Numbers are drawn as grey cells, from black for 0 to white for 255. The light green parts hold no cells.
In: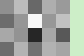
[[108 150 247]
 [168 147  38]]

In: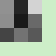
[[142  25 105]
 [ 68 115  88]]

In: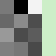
[[104 139  77]
 [153  75  92]]

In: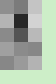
[[180  39 211]
 [138  84 185]]

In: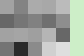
[[103 118 129]
 [162 165 159]]

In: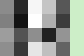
[[128  19 254]
 [157  83 142]]

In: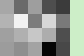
[[179 242 124]
 [160 176 199]]

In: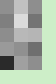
[[127 219 116]
 [141 184 181]]

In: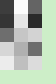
[[ 53 229  42]
 [110 198 211]]
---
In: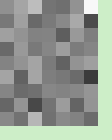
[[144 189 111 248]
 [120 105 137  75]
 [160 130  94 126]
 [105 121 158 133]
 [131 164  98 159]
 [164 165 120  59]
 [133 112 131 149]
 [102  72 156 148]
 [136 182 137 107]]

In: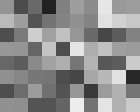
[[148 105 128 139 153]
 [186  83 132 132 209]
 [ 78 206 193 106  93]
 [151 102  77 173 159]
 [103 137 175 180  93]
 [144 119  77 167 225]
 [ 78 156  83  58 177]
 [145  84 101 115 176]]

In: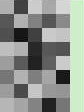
[[175 204 213]
 [ 87 129 138]
 [ 80  64 196]
 [190  40  82]
 [157  33 202]
 [118 127  25]
 [156 198 148]
 [182 131 118]]

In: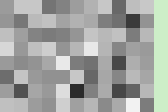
[[155 199 130 178 104 200]
 [149 186 163 169 112 147]
 [191 131 128 196 193 184]
 [215 191 148 232 134 154]
 [154 147 233 114  72 157]
 [109 153 145 103 134 166]
 [157 166 221 128  70 183]
 [192 156 207 182 170 124]]

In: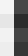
[[244]
 [230]
 [242]
 [237]]

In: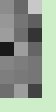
[[140 200]
 [151  95]
 [157  52]
 [ 25 101]
 [133 118]
 [126 118]
 [110  66]]

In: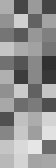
[[174 154]
 [146  98]
 [117 151]
 [197 162]
 [113 136]
 [176 136]
 [144  97]
 [168 123]
 [ 80 172]
 [134 158]
 [197 230]
 [185 164]]
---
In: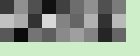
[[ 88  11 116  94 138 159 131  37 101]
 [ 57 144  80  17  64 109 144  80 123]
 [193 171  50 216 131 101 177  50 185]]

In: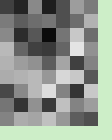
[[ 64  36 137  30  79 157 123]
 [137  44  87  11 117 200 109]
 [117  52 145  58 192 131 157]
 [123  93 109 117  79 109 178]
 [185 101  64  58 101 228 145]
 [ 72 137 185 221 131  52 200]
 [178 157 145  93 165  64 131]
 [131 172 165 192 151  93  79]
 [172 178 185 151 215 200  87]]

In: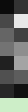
[[ 39  17]
 [ 11  51]
 [101  65]
 [ 80  93]
 [115 142]
 [ 32 164]
 [ 72 232]]

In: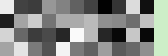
[[236  66  60 151 130  97  66   1  52 220  16]
 [212 104  60  74  38 250 186  38   8 199   8]
 [ 30 164 205 116 171 171 186 143 137 110 193]
 [164 228 122  82 243 122  97 158  90 104 143]]

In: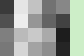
[[127 186 201 170  29]
 [120 213 163 142  37]
 [ 58 229 194 114 135]
 [ 80 237 150  99  66]]

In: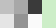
[[229 147 250]
 [192 168  58]]

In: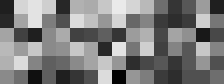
[[164  65  31 138 171  65  72  95  53 156 177  72 164 144  24  72]
 [138 110  16  95  31  53  80 220   3 150 125  59  45  80  80 110]
 [185 156 199 138 144 199 164  39 227 118 207  65 132  87 199 132]
 [ 39 164 227 125  80 220 192 150 213 103 132  59  45  59 207 118]
 [ 31 213 227 207  39 177 171 199 234 213 185 110  53  87 156  31]
 [177 220 132  95 103 138 164 199 150  45  72  87  53  87 150  80]]

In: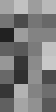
[[104  47 145  75]
 [151  54 139 200]
 [117  75 117 104]
 [ 96  89 123 193]
 [ 33 157 131 131]
 [ 96 165 145  89]
 [ 54 179 131 110]
 [165 193 157 185]]

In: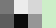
[[ 93  11 150]
 [120 236 215]]
